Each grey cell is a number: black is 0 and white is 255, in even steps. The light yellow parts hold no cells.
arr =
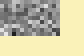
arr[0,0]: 125
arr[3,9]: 124
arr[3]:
[119, 111, 102, 127, 88, 89, 93, 166, 148, 124, 122, 147, 82, 155, 133]
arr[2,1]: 85
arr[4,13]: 139
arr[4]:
[115, 111, 137, 151, 111, 131, 158, 117, 101, 96, 191, 144, 96, 139, 144]
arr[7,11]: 145
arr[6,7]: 100
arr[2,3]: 181
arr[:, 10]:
[122, 178, 73, 122, 191, 71, 186, 96, 111]
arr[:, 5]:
[162, 157, 140, 89, 131, 120, 141, 194, 99]
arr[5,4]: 133
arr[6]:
[134, 206, 166, 208, 192, 141, 129, 100, 181, 149, 186, 180, 103, 190, 166]
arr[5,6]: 123
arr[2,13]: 148
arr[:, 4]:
[189, 100, 146, 88, 111, 133, 192, 122, 130]
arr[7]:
[224, 159, 150, 88, 122, 194, 125, 153, 111, 136, 96, 145, 159, 69, 86]
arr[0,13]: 143
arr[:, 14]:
[163, 177, 159, 133, 144, 159, 166, 86, 66]
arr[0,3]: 196
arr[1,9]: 145
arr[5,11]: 156
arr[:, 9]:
[171, 145, 194, 124, 96, 194, 149, 136, 127]
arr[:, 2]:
[139, 160, 119, 102, 137, 127, 166, 150, 152]

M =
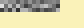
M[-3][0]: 156
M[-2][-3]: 146
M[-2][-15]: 222
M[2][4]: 49
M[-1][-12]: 164
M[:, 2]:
[136, 185, 64]
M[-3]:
[156, 167, 136, 142, 91, 136, 104, 147, 106, 131, 89, 118, 127, 137, 120]
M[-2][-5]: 173
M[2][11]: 71
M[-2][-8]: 97
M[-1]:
[62, 132, 64, 164, 49, 177, 179, 142, 90, 66, 110, 71, 84, 107, 175]

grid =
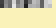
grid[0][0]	66
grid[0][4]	119
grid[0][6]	54
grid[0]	[66, 134, 115, 210, 119, 156, 54, 117, 188, 174, 97, 204, 219]
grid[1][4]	137
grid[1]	[57, 144, 111, 227, 137, 156, 32, 172, 178, 168, 99, 206, 194]

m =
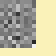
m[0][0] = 139
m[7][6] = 135
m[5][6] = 107
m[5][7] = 128
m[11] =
[109, 151, 121, 84, 190, 110, 119, 121, 240]
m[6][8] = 180
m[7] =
[123, 161, 112, 131, 108, 129, 135, 136, 126]
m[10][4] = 126
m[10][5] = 157
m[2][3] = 148
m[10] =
[137, 137, 122, 191, 126, 157, 139, 147, 40]
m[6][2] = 169
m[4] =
[126, 125, 110, 157, 127, 141, 107, 122, 145]
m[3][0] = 173
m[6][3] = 145
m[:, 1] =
[136, 128, 136, 109, 125, 169, 76, 161, 124, 110, 137, 151]
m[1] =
[147, 128, 167, 140, 191, 140, 159, 150, 105]
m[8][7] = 121
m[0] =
[139, 136, 134, 150, 120, 141, 139, 139, 102]
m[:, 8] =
[102, 105, 168, 134, 145, 103, 180, 126, 167, 146, 40, 240]
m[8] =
[120, 124, 115, 150, 175, 138, 107, 121, 167]
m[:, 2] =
[134, 167, 106, 184, 110, 65, 169, 112, 115, 209, 122, 121]
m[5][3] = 170
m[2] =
[112, 136, 106, 148, 187, 136, 107, 123, 168]
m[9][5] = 125
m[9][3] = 79
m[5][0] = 103
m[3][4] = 56
